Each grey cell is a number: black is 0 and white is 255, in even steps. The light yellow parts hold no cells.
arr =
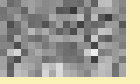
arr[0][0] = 156
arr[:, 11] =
[105, 140, 188, 65, 152, 169, 141, 125, 110, 139, 150]
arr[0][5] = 149
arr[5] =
[127, 98, 170, 136, 116, 107, 129, 165, 169, 153, 166, 169, 83, 203, 109, 92, 132, 136]
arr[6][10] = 99
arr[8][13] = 65
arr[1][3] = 100
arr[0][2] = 120
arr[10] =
[175, 100, 192, 182, 152, 131, 212, 168, 217, 177, 170, 150, 133, 173, 188, 179, 115, 166]
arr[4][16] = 147
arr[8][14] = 170
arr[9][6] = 200
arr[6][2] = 78
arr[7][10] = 108
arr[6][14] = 172
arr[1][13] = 156
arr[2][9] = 151
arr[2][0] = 118
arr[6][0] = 134
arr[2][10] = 161
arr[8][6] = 112
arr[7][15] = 135
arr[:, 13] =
[98, 156, 185, 103, 133, 203, 70, 238, 65, 153, 173]
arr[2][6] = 124
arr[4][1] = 107
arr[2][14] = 89
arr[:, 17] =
[135, 126, 143, 89, 127, 136, 125, 165, 118, 167, 166]
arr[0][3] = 154
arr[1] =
[114, 136, 131, 100, 161, 139, 135, 144, 86, 92, 58, 140, 109, 156, 159, 166, 154, 126]
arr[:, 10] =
[112, 58, 161, 130, 76, 166, 99, 108, 119, 151, 170]
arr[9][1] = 95
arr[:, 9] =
[109, 92, 151, 91, 118, 153, 112, 111, 115, 162, 177]
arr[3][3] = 152
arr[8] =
[161, 109, 76, 159, 152, 148, 112, 124, 136, 115, 119, 110, 145, 65, 170, 181, 155, 118]
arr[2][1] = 126

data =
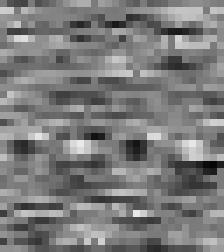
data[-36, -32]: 123
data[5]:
[125, 165, 213, 221, 183, 144, 143, 169, 177, 137, 78, 50, 70, 100, 97, 123, 123, 66, 123, 161, 153, 128, 123, 178, 123, 211, 166, 131, 141, 172, 177, 139]
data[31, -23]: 103
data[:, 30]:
[128, 196, 143, 175, 111, 177, 123, 117, 106, 138, 143, 131, 155, 90, 65, 124, 94, 208, 131, 123, 96, 121, 160, 7, 28, 128, 67, 116, 128, 104, 181, 142, 113, 135, 192, 159]
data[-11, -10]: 97
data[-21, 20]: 113
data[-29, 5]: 148
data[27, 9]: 79
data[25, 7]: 113
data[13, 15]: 115
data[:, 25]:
[124, 196, 182, 159, 25, 211, 200, 118, 57, 43, 114, 127, 142, 92, 102, 136, 136, 140, 144, 102, 172, 148, 109, 51, 62, 93, 79, 72, 143, 83, 111, 123, 116, 161, 155, 82]
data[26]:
[115, 126, 123, 123, 132, 123, 116, 110, 102, 88, 72, 65, 69, 79, 85, 88, 95, 106, 120, 127, 124, 113, 103, 98, 91, 79, 63, 53, 53, 61, 67, 123]
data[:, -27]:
[80, 144, 129, 106, 100, 144, 142, 148, 118, 113, 156, 151, 112, 131, 146, 122, 107, 150, 169, 227, 113, 93, 152, 142, 150, 106, 123, 132, 176, 74, 171, 58, 108, 72, 54, 86]
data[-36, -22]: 162
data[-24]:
[141, 139, 135, 129, 119, 112, 112, 117, 123, 121, 118, 116, 119, 120, 113, 102, 92, 88, 92, 93, 94, 95, 103, 117, 133, 142, 144, 147, 123, 157, 155, 147]
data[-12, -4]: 65
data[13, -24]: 64
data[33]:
[146, 137, 123, 123, 89, 72, 78, 103, 128, 139, 142, 154, 175, 192, 188, 166, 143, 136, 141, 141, 130, 123, 121, 123, 159, 161, 148, 123, 134, 139, 135, 117]
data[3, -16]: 26
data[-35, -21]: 123
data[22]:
[190, 153, 105, 93, 123, 152, 141, 102, 123, 123, 146, 123, 127, 87, 83, 115, 136, 115, 69, 47, 73, 116, 131, 108, 87, 109, 166, 206, 200, 171, 160, 188]
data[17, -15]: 143
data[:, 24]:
[123, 190, 167, 123, 28, 123, 123, 119, 57, 48, 126, 133, 133, 99, 104, 127, 137, 140, 147, 123, 145, 123, 87, 68, 123, 106, 91, 83, 135, 71, 131, 112, 123, 159, 142, 76]
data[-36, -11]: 93
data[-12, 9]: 89
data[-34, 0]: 152
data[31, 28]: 123
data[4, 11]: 128
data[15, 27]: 164
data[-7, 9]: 123
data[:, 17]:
[119, 124, 123, 43, 165, 66, 123, 147, 190, 167, 197, 89, 88, 139, 110, 137, 77, 143, 134, 157, 87, 96, 115, 134, 181, 128, 106, 194, 69, 156, 171, 77, 123, 136, 114, 76]
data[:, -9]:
[105, 175, 146, 118, 50, 178, 173, 136, 92, 65, 142, 124, 117, 118, 125, 134, 124, 127, 158, 169, 145, 118, 108, 103, 121, 123, 98, 111, 136, 87, 129, 123, 115, 123, 123, 57]
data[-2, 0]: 65

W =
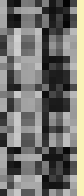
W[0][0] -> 168
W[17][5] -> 172
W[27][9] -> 185
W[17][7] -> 139
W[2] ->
[166, 24, 13, 119, 122, 56, 125, 25, 68, 14, 67]
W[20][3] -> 81
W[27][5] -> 164
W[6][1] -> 163
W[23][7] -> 26
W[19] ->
[40, 166, 200, 87, 89, 164, 44, 157, 113, 187, 150]
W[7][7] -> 128
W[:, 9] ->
[3, 41, 14, 6, 114, 166, 179, 168, 48, 114, 40, 41, 14, 123, 45, 40, 184, 172, 118, 187, 191, 8, 52, 13, 26, 112, 46, 185]
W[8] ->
[173, 76, 155, 170, 171, 172, 23, 18, 21, 48, 166]
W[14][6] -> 45
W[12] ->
[162, 33, 29, 122, 123, 67, 115, 29, 64, 14, 74]
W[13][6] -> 14
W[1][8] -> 27
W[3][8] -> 60
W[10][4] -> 162
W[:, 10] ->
[66, 160, 67, 77, 185, 164, 154, 164, 166, 186, 153, 155, 74, 183, 158, 154, 153, 160, 182, 150, 142, 67, 169, 76, 83, 184, 165, 149]
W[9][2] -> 197
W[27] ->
[40, 163, 199, 89, 90, 164, 46, 156, 111, 185, 149]
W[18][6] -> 21
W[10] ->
[173, 53, 122, 161, 162, 142, 49, 30, 28, 40, 153]
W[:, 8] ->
[64, 27, 68, 60, 44, 91, 108, 91, 21, 45, 28, 29, 64, 49, 27, 26, 108, 95, 45, 113, 118, 67, 20, 66, 69, 43, 21, 111]
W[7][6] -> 29
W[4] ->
[134, 101, 195, 158, 160, 190, 15, 64, 44, 114, 185]
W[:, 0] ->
[168, 176, 166, 166, 134, 65, 48, 67, 173, 132, 173, 173, 162, 123, 170, 173, 45, 58, 128, 40, 32, 167, 173, 170, 155, 133, 172, 40]
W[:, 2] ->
[16, 150, 13, 24, 195, 209, 202, 206, 155, 197, 122, 121, 29, 200, 124, 121, 200, 201, 193, 200, 194, 16, 160, 16, 38, 194, 153, 199]

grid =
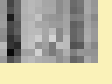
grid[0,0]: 149
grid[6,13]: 135
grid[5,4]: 190
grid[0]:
[149, 69, 106, 176, 184, 179, 166, 165, 140, 154, 107, 118, 166, 149]
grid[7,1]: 9
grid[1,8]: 140
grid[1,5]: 174
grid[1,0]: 148
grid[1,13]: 152
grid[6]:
[184, 53, 41, 185, 193, 148, 159, 122, 190, 187, 82, 89, 157, 135]
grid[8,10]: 100
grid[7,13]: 146
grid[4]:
[143, 69, 96, 179, 186, 186, 167, 187, 136, 167, 101, 115, 169, 153]
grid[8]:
[150, 79, 105, 177, 185, 173, 168, 166, 142, 156, 100, 112, 166, 150]
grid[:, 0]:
[149, 148, 154, 158, 143, 139, 184, 170, 150]
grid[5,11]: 116
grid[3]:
[158, 73, 89, 180, 186, 167, 166, 156, 154, 163, 96, 106, 163, 147]
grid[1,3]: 178
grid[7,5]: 209
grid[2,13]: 136
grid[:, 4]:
[184, 185, 179, 186, 186, 190, 193, 162, 185]
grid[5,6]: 165
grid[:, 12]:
[166, 168, 159, 163, 169, 173, 157, 147, 166]

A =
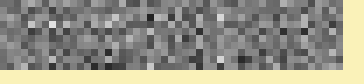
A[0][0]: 111
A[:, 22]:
[99, 124, 183, 117, 118, 146, 161, 131, 127, 95]
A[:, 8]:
[132, 127, 87, 108, 140, 87, 101, 138, 102, 132]
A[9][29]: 141
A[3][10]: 137
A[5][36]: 88
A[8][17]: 85
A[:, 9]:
[161, 90, 115, 186, 66, 124, 113, 71, 136, 80]
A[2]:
[145, 164, 137, 84, 117, 152, 150, 104, 87, 115, 94, 143, 135, 162, 124, 142, 196, 134, 154, 112, 146, 35, 183, 167, 60, 164, 78, 87, 176, 104, 100, 215, 134, 128, 160, 122, 85, 130, 125, 71, 148, 104, 114, 178, 126, 134, 101, 110, 141]
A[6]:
[133, 155, 141, 85, 116, 140, 143, 115, 101, 113, 102, 134, 138, 135, 123, 135, 174, 119, 145, 121, 120, 78, 161, 144, 85, 125, 104, 113, 167, 128, 102, 150, 124, 137, 145, 130, 103, 120, 126, 105, 134, 101, 113, 159, 140, 104, 115, 106, 138]
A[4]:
[122, 108, 114, 131, 62, 87, 138, 71, 140, 66, 116, 101, 126, 74, 108, 75, 114, 81, 121, 154, 130, 186, 118, 121, 116, 130, 107, 141, 48, 136, 113, 116, 154, 146, 89, 131, 138, 73, 112, 133, 48, 112, 108, 46, 153, 123, 97, 177, 108]
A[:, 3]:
[148, 137, 84, 98, 131, 110, 85, 140, 122, 180]
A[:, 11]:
[123, 113, 143, 144, 101, 138, 134, 99, 130, 89]
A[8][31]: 212
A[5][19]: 143
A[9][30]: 141
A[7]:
[111, 134, 130, 140, 93, 117, 148, 84, 138, 71, 120, 99, 108, 80, 132, 45, 144, 88, 100, 113, 134, 150, 131, 151, 95, 118, 128, 136, 63, 136, 120, 135, 149, 147, 95, 133, 135, 62, 106, 121, 77, 124, 86, 75, 156, 133, 123, 182, 132]
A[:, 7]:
[155, 67, 104, 226, 71, 76, 115, 84, 185, 52]
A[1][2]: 100
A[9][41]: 130
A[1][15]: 94
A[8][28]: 69
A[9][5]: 100
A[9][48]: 143
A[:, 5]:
[142, 102, 152, 145, 87, 123, 140, 117, 115, 100]
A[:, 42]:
[127, 118, 114, 147, 108, 134, 113, 86, 136, 93]
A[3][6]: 100
